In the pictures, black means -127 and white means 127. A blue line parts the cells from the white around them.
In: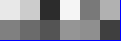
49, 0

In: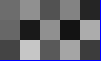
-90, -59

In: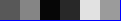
27, -39

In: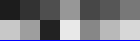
-7, 72

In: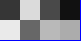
-110, 106

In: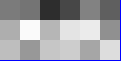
-32, 62

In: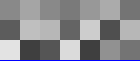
-11, 99

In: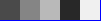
112, -53

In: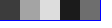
-17, -67
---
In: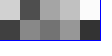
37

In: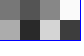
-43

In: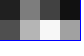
-2

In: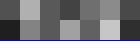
-16

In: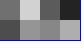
82

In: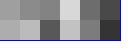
88

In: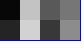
67
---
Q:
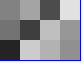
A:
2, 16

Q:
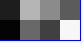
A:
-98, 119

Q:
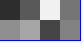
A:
-82, 2

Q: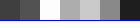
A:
-64, -97

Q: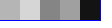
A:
53, -108

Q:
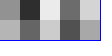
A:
18, 40
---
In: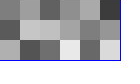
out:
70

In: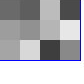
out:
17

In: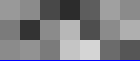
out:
-76

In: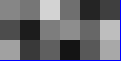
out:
-99

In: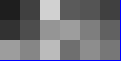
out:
-50

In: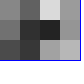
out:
-79

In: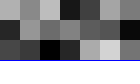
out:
22
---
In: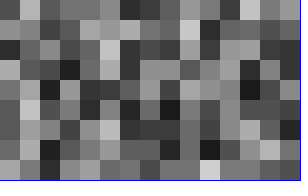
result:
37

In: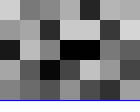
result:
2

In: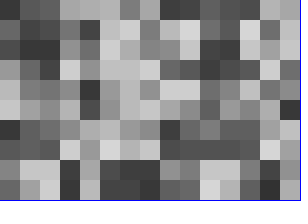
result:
-24

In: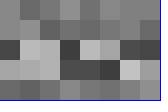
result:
-22

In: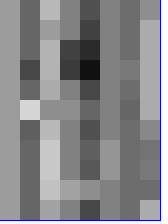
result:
28
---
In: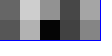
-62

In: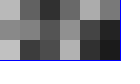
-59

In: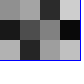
1

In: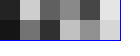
17

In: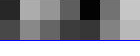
2

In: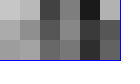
-69
